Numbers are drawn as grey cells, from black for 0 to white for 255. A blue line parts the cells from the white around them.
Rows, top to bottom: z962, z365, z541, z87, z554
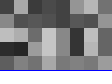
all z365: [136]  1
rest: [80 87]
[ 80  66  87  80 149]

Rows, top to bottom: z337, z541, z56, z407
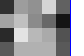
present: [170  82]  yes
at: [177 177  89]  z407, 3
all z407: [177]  2 3 4

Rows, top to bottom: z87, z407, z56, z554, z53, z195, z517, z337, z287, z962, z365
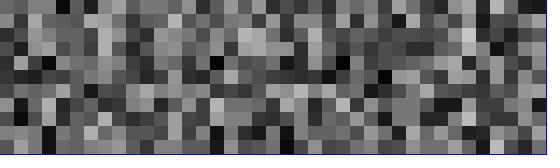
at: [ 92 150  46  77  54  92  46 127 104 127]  z87, 18
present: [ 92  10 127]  no
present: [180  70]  no
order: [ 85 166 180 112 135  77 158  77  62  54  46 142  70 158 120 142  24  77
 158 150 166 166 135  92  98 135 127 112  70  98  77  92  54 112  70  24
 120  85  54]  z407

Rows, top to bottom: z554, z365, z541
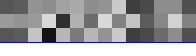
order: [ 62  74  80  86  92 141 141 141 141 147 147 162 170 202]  z554
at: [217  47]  z365, 4
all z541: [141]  13
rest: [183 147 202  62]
[ 74 108 141  80]
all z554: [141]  4 7 12 13

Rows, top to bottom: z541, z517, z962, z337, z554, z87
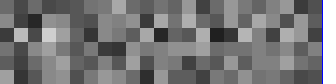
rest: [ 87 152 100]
[168 137  80 152  93]
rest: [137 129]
[145  59 168 115 175 107  87 152 100 168 137  80 152  93]

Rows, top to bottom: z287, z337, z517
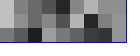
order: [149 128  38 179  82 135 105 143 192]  z337
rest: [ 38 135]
[179 143 143]

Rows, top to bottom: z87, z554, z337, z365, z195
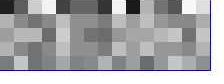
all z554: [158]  10
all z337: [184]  2 3 12
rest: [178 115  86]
[248 221]

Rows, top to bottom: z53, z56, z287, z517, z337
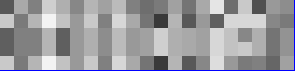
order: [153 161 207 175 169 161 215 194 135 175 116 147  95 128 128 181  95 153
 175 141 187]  z287
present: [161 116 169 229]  yes
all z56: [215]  9 17 18 19

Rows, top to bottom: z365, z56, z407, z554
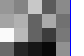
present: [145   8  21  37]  no
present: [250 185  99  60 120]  yes
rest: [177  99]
[170 113]
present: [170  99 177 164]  no

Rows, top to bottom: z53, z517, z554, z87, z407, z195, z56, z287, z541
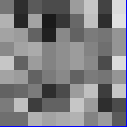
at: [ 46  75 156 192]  z56, 4
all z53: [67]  8
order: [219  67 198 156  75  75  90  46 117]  z53
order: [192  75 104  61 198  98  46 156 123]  z56
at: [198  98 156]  z407, 1
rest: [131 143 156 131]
[111 149]

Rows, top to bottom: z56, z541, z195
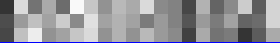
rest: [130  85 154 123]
[162 100 108 212]
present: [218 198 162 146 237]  no

